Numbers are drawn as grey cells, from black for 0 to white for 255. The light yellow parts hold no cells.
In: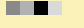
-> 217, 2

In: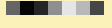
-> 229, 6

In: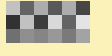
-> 228, 50

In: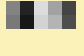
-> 220, 23

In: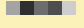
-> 205, 47

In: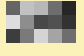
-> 221, 38
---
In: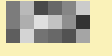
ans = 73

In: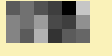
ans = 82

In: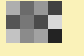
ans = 151

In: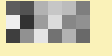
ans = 178

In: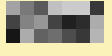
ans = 89

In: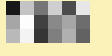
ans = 118

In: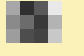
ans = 89
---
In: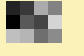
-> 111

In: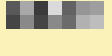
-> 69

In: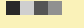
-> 85

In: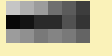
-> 121

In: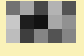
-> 133

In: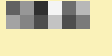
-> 77

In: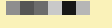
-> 108

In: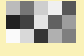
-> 53
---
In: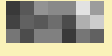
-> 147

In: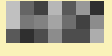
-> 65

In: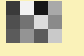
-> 23

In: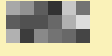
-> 93

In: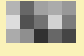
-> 161

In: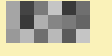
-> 122

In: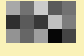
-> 203

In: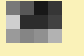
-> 24

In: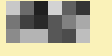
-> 32
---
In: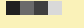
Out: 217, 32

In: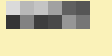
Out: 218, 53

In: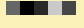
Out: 201, 1

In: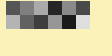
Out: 222, 26

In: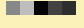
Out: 189, 4

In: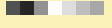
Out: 252, 37

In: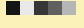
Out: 233, 21

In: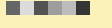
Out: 219, 53
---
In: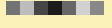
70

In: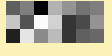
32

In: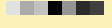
43

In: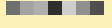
79

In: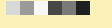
71

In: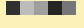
48

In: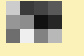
38

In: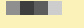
93

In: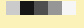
79
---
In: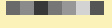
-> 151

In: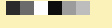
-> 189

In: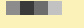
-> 140

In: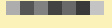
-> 173

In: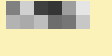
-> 208

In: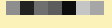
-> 166

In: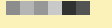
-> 180
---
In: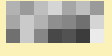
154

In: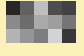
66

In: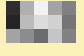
129

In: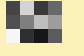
104

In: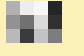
37

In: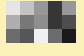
151

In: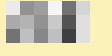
213
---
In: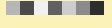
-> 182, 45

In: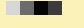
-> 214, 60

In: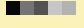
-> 8, 178

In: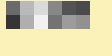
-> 106, 145

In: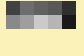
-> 66, 25

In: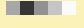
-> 167, 250
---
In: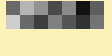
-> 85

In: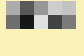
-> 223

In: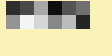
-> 135

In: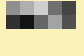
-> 102

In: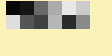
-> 182

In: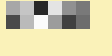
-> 156

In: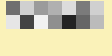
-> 35

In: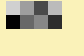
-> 104

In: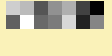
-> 215
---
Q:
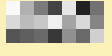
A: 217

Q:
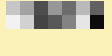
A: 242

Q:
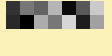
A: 41

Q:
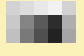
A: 201

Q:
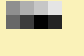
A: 104

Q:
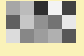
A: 96

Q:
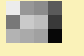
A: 120

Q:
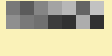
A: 143
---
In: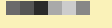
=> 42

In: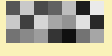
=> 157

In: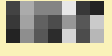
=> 87

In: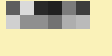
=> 143

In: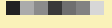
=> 139

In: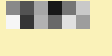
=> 178

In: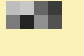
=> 144

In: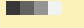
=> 149

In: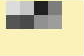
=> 145
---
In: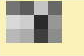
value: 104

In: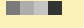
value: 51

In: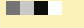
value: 253

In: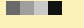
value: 18

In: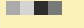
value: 120

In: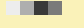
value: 122

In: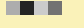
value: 114

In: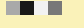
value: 120

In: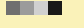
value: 25
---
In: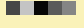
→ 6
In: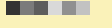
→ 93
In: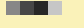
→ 39
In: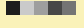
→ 158
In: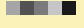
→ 122
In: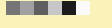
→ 95
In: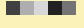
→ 215
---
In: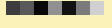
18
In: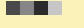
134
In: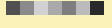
126
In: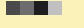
109
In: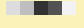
50
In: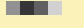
54
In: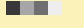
166
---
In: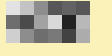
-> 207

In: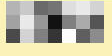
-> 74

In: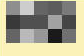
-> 101

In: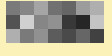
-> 175

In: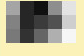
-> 121

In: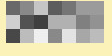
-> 72

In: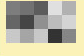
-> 200

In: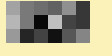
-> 153

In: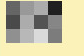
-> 144
